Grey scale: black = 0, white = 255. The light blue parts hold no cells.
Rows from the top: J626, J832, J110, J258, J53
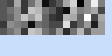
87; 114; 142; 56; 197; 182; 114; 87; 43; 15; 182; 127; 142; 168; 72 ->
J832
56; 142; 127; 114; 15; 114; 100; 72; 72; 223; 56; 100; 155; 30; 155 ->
J258
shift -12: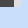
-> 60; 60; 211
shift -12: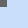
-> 88
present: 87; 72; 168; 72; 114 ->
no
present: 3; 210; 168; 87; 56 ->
no
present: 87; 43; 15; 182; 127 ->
yes

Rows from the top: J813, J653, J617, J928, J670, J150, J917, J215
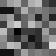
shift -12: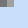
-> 104; 148
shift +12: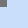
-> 128
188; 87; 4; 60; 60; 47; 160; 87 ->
J670

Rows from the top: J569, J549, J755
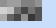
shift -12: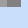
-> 146; 117; 117
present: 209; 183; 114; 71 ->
no

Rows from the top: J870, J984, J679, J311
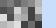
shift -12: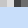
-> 186; 211; 55; 97
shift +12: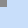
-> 151
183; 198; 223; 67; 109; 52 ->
J311
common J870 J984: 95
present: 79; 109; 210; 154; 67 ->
no

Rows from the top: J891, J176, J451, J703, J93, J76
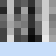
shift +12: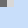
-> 120; 228
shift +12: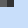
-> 107; 63

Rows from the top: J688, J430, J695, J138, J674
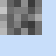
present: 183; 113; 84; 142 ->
yes
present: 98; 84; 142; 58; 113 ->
no
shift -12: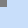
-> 114
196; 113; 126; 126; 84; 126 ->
J430
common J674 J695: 142

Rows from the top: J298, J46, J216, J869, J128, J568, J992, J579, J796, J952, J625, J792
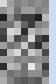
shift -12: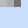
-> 174; 160; 102
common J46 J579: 172
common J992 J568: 45
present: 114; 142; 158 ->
no
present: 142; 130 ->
yes

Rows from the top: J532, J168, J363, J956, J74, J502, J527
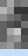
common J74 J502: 97
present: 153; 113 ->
yes
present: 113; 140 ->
no
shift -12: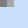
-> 113; 155
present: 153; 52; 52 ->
yes

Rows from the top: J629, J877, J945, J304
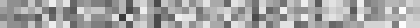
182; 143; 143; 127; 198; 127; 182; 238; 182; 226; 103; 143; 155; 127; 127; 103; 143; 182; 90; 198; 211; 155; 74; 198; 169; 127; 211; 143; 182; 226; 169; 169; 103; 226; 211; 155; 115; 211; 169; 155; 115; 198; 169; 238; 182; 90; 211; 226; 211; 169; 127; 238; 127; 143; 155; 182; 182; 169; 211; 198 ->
J629
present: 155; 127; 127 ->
yes
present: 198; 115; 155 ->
no

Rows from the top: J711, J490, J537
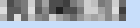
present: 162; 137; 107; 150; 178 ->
yes
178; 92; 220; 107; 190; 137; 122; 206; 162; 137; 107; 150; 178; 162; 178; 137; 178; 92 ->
J537
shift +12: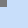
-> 134
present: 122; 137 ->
yes
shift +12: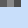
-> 104; 149; 89
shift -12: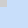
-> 194

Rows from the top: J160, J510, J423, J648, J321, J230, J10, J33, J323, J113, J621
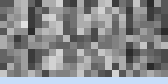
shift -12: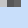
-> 185; 75; 88
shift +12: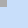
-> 184

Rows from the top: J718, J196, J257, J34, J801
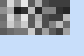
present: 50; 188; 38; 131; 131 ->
yes
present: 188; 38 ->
yes
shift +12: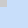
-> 215
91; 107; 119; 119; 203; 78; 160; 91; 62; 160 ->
J801

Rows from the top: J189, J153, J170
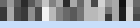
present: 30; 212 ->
yes
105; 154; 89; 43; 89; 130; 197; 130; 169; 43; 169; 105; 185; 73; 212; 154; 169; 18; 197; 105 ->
J189
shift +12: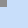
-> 154

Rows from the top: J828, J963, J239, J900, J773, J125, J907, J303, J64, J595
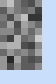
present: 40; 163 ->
yes
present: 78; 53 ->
no
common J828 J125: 122
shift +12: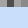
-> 175; 90; 175; 149
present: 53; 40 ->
no

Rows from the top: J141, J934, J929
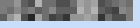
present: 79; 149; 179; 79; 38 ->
no
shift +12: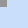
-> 161
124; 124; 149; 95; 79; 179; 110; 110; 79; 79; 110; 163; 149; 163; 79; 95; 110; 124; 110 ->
J141
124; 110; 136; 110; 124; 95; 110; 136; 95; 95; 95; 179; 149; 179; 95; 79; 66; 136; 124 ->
J934
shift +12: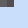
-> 107; 91
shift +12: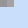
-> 161; 175

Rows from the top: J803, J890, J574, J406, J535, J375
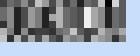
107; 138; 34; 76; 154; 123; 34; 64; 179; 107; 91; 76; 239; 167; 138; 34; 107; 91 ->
J890
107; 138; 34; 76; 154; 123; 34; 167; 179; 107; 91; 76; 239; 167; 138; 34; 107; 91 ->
J574
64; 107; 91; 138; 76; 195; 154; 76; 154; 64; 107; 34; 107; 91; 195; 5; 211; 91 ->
J803
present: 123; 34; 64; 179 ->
yes
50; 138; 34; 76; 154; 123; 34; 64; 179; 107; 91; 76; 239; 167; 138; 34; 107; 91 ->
J406
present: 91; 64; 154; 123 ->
yes
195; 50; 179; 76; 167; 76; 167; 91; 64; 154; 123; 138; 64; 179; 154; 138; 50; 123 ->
J375

